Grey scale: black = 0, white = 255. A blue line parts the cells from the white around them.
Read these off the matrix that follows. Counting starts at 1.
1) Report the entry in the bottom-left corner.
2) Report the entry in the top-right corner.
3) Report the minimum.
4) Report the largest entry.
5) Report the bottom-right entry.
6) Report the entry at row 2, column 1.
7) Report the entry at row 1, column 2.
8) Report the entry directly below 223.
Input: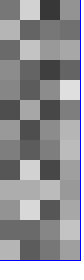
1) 181
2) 147
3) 55
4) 223
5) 159
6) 181
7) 210
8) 126

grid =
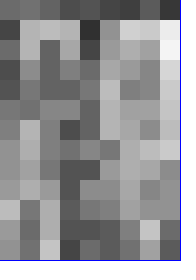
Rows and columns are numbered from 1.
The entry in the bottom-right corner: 91
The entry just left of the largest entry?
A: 161
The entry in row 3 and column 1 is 107
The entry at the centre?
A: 99
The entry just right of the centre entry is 180
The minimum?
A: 48
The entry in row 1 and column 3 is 99
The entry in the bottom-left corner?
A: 146
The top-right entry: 55
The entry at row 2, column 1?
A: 69
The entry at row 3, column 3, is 99
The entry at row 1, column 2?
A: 113
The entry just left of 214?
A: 134
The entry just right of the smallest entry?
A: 146
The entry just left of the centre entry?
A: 77
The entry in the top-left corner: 107
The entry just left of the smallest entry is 180
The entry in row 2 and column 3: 188
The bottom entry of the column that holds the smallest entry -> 107
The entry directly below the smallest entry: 69
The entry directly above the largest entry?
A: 236
